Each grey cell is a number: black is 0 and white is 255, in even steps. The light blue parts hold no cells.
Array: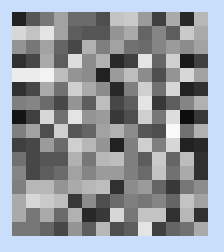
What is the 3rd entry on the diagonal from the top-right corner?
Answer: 155
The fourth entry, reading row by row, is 162
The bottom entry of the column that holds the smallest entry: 113
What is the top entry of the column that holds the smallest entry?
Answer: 40
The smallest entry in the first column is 20
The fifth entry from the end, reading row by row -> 228
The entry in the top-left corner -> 33
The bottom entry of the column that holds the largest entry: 101
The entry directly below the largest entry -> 215
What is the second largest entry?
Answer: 243
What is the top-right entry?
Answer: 183
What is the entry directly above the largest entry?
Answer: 221
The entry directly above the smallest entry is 133
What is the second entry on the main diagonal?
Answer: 195
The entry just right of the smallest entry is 56
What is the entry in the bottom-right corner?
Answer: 170
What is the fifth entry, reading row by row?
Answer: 107
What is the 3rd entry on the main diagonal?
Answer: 162
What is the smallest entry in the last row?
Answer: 63
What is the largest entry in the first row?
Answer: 201
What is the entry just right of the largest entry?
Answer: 113
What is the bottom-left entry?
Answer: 119
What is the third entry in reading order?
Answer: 119
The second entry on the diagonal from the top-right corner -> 201
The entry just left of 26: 207
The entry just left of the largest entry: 78
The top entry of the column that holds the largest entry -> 170
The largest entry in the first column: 236

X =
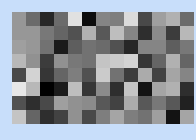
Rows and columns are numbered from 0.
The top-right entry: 107
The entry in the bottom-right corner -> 165
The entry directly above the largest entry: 73
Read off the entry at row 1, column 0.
151
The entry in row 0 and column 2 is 39
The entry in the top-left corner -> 151
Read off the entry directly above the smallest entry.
54
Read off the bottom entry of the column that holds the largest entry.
196
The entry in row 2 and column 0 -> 159
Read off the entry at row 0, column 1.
107
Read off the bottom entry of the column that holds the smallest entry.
46
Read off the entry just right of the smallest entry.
27
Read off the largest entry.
231
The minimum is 0
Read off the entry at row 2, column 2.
114
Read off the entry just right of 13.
133
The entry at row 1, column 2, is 120
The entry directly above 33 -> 46
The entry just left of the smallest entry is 184

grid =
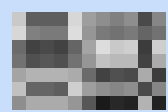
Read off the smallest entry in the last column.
34
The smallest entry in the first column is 107
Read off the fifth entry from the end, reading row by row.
26
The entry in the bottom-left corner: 142
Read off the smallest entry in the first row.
74
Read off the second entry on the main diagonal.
128
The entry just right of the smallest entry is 40
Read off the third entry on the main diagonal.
74
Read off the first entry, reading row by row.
201
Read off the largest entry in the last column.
207
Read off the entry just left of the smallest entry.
87
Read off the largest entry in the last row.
179
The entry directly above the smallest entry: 142
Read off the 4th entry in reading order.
94
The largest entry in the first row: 215
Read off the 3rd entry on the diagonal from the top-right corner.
207
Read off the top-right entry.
134
